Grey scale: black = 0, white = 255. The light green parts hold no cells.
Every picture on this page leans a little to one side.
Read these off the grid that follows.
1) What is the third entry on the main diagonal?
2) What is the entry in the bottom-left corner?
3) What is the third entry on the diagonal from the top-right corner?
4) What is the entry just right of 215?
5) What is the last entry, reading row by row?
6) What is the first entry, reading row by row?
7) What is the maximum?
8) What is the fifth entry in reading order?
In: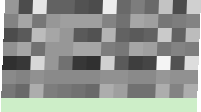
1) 188
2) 119
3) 202
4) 151
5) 173
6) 151
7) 244
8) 98

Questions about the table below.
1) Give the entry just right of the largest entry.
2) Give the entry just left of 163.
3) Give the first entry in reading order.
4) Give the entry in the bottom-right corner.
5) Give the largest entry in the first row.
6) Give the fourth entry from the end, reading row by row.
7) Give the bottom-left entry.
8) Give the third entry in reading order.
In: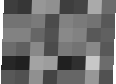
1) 108
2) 32
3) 62
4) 81
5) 170
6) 102
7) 88
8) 151

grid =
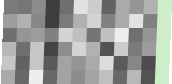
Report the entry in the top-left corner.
123
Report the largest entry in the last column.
177
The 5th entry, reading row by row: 111
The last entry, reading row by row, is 82
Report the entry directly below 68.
90
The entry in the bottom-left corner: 170
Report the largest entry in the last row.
238
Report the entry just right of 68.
141
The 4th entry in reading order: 62

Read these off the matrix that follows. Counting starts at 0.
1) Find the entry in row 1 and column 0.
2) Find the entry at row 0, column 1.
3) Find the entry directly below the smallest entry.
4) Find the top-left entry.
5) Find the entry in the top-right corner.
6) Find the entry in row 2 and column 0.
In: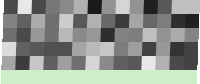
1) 131
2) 232
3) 177
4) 74
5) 191
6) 111

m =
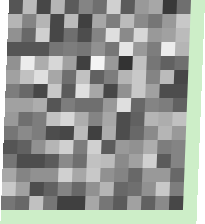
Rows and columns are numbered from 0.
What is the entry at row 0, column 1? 187
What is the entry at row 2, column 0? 145
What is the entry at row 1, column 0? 181
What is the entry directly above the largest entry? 145
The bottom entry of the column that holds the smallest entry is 91
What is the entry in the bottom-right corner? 71
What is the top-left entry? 85
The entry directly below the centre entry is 132
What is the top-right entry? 111
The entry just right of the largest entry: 153
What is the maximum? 244
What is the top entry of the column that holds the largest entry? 111
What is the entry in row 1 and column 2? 181
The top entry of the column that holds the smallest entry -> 91
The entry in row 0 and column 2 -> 71
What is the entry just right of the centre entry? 153
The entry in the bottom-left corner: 118
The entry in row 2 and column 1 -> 104
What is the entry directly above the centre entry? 167
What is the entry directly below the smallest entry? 181
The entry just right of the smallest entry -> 193

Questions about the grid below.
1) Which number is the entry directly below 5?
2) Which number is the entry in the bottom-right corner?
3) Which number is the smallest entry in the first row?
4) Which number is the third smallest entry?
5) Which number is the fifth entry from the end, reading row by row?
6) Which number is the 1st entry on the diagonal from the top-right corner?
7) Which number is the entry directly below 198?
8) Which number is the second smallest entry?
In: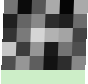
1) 32
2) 136
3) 5
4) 18
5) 150
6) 170
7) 79
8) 11

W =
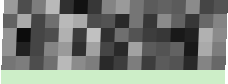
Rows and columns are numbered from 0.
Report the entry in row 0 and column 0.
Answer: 154
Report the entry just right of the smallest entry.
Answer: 69
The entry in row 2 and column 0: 147
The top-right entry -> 83
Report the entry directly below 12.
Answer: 33
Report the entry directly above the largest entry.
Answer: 77
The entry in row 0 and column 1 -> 77
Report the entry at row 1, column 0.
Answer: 98
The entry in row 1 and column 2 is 69
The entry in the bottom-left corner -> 117
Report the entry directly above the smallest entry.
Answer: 170
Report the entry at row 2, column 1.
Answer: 12
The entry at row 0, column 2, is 125
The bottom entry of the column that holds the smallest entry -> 125
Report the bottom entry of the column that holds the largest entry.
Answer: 125
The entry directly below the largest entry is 162

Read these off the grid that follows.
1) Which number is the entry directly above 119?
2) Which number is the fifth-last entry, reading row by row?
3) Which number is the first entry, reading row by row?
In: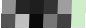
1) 51
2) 85
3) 146

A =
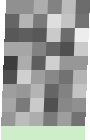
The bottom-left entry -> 151
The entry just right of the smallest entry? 173
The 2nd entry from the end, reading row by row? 158
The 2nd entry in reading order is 144
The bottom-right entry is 114
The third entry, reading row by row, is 173
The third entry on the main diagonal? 88
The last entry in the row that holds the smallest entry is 151
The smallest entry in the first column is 61
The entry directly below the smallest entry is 80
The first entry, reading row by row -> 144
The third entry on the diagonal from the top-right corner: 202
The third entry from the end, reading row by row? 122
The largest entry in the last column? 237
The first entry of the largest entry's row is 88
